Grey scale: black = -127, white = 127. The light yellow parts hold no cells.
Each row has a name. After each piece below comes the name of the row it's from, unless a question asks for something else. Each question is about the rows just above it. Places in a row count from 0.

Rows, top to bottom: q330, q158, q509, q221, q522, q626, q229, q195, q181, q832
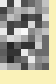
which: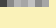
q158
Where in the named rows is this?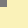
q832, 5
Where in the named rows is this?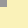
q181, 6

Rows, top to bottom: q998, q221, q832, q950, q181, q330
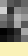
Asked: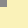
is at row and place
q221, 2
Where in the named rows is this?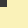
q330, 2
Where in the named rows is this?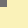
q330, 3
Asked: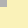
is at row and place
q832, 2
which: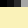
q181
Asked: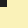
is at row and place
q330, 1

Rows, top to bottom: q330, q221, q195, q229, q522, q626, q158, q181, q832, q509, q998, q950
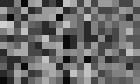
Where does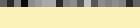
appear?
q509
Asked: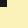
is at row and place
q330, 8
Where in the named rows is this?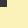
q998, 4
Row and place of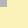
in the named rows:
q522, 18
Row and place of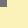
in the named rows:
q998, 19

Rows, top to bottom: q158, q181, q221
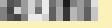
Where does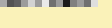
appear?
q158
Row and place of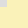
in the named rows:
q158, 13
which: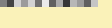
q181

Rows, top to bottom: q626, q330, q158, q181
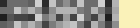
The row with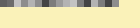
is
q181
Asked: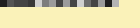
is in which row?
q158
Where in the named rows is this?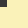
q158, 4
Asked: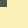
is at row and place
q158, 1
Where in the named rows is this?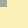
q330, 16

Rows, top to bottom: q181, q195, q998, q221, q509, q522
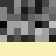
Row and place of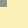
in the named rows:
q181, 2
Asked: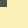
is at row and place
q522, 2
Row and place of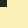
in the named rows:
q522, 3

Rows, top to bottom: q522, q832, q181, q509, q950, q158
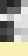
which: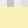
q181
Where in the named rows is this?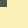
q950, 1
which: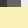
q832
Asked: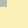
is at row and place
q950, 2
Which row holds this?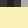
q522
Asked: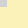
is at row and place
q158, 3

